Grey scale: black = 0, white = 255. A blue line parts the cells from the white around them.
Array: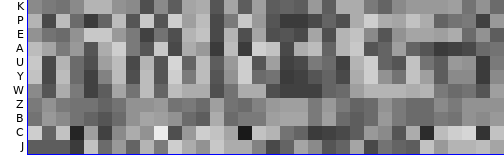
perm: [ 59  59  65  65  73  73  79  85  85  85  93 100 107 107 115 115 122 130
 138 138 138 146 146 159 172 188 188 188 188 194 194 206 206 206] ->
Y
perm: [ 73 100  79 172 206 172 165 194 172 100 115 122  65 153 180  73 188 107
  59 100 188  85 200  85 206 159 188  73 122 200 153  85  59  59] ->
P

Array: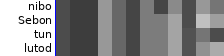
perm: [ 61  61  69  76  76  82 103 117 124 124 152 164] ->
tun
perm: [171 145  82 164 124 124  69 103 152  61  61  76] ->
lutod
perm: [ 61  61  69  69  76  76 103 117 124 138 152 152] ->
nibo

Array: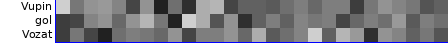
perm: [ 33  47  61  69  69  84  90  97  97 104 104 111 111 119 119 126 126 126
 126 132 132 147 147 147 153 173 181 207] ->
gol
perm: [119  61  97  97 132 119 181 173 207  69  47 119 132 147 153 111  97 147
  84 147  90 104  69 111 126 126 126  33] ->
Vupin
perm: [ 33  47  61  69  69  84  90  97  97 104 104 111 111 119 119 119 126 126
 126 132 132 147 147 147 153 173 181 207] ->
Vozat
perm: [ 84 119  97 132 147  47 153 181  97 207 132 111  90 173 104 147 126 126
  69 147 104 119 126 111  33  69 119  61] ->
Vozat
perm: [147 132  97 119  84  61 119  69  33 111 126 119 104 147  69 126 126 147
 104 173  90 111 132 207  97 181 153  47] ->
Vozat
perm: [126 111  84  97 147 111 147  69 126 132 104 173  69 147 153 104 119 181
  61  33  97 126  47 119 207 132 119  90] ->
Vozat
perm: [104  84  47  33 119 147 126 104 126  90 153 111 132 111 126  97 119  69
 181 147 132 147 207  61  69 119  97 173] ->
Vozat

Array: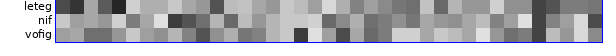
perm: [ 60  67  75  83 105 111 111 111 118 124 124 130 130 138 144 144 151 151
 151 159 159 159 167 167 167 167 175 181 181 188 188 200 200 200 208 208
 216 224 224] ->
vofig
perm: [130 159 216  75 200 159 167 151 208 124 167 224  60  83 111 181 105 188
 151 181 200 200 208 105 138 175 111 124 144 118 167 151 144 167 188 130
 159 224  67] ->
nif
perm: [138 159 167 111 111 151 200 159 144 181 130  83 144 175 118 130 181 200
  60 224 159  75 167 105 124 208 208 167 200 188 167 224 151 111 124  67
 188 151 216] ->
vofig
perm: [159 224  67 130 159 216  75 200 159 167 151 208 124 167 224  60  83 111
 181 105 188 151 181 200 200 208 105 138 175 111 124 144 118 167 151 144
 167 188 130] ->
nif
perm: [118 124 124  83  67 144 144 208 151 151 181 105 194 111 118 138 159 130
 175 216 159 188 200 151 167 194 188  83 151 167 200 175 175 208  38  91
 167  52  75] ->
leteg
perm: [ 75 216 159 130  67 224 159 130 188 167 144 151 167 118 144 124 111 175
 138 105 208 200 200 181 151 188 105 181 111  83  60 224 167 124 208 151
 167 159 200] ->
nif

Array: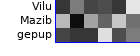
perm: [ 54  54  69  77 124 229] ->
Vilu
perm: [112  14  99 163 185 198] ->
Mazib
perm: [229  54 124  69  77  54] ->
Vilu
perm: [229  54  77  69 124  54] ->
Vilu

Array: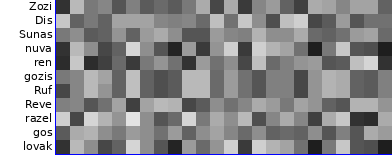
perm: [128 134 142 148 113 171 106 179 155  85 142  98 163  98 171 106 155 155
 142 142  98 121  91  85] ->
Sunas
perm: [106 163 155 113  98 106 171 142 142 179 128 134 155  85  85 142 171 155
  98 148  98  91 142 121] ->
Sunas

